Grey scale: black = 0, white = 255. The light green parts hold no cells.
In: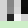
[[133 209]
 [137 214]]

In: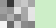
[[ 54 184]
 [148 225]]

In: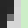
[[ 39 212]
 [ 41 215]]

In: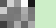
[[210 151]
 [122 119]]

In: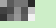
[[ 91 117]
 [ 76 142]]

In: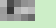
[[ 76 115]
 [ 55 177]]
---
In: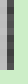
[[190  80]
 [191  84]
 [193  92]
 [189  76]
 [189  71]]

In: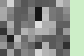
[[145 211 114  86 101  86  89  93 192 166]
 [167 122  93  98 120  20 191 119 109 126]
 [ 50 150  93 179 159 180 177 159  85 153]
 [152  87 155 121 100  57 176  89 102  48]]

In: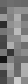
[[104 110 106 103]
 [154 129 174 109]
 [118 130 187 118]
 [ 69 175 131 110]
 [ 21 127 106 106]
 [ 66 153 107 174]]

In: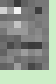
[[112 102  58  95 110 119 119]
 [108 115 115 118 112 125 127]
 [120 152 154 153 126 136 120]
 [111  74  97  71  58  61 112]
 [125 137 108 118 108 118 115]]

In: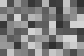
[[201  76 156 107  55  72 179  60  64 197  96  49]
 [168  86 213  95 183 170 102 121  70 120 142 199]
 [ 79 132  90  97 210 192 103 190  91  86  86  60]
 [153 150  56 128 205 177  79  48  71 175 204 169]]

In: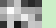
[[ 93 141 196  68  41  59]
 [161 203 186 237 193 113]]
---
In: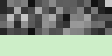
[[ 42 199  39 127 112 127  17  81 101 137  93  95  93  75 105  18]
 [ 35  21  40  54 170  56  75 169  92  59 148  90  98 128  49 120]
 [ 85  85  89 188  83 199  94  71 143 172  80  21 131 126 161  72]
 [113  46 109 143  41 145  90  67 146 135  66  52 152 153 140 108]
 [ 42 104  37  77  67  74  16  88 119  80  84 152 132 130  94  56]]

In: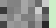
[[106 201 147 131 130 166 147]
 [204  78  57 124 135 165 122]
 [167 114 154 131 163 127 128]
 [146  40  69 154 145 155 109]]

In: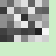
[[218 150 145 106 188 223 100]
 [102  94  58 217 112 131 230]
 [146 170 143 132 237  47 147]
 [212 159 141 103 190 234  81]
 [ 32 247  64  85  81  61  69]
 [222 206  54  66 221 135 199]]

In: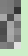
[[121  98 125]
 [123  51 127]
 [ 77 165 168]
 [165 114  81]
 [169 140  75]
 [164 123  83]
 [118 224 127]]

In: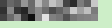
[[ 96 199  68 104  90 149 106 186 136 194 167  69  44 124]
 [191 123  49 136  53  37 107 139 110  76  99 124 202 161]
 [130 135  66 107 143  53  15 139 226 128 119  82 116 127]]

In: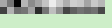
[[200 182 167 117   4 182 139 164 196 236 204 174 206 199 164]
 [113  72  65 178 109 117 162  43 117 190 144  69  96 114 104]]

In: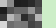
[[ 42  66 194 137  30  32]
 [148  84  28  82 102 102]
 [ 78 181  55 183 144  44]
 [ 67  81 214 109 121 119]]

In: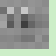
[[145 139 147 144 148 140 148]
 [141 147 112 190 134 200 152]
 [129 134 155 109 139  93 118]
 [121 127 164  90 136  62 101]
 [141 146 142 145 142 133 135]
 [148 130 134 136 130 117 119]
 [139 145 142 139 145 142 146]]

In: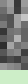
[[ 56 155 136 160]
 [ 61 137 109 147]
 [163 197  93  83]
 [163 110 122  84]
 [122 100  55 115]
 [179 101  93 110]
 [113 128  45 164]
 [137  64  87 125]
 [ 64  99  61  77]
 [130  82 153 139]]
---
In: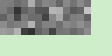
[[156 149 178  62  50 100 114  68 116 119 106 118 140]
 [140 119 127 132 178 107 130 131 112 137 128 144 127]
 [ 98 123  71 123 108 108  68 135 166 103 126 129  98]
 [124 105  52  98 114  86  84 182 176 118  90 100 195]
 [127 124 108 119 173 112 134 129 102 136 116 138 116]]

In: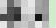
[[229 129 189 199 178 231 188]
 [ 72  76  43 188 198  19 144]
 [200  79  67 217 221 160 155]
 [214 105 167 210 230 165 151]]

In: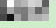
[[ 70  19 166 121 177 174 187]
 [ 86 168 130 123 169 102 150]
 [111 252 166 182 212 202  94]]

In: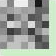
[[139 193 194 156 199  99  83]
 [174 138 193 189 149  72 121]
 [142  61  86 129  60 138 181]
 [122 215 192 139 218 113  67]
 [170  78 138 170  84  96 167]
 [147 160 176 159 165 100 107]
 [211 134 239 237 154  25 122]]

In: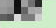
[[ 96  83 216 124 124 205]
 [151 141  20 101 166 170]
 [158 152  15 159 113  42]]

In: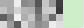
[[217 154  93 216 175 141 152 238 223]
 [ 95 134 241 174 198 124 179 111 200]
 [195 170 209 181 175 106 203 206  56]
 [173 171 237 137 146  86 197 152  63]]

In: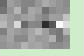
[[146 156 152 178 162 166 155 141 139 148]
 [151 163 137 137 167 153 157 176 121 142]
 [129 166 155 147 165 184 159 128 119 179]
 [184 159 216 106 136 133  45  87 250 221]
 [171 157 147 159 165 147 134 160 158 194]
 [117 150 181 131 167 159 113 138 147 146]
 [105 159 147 133 132 151 170 159 148 140]]
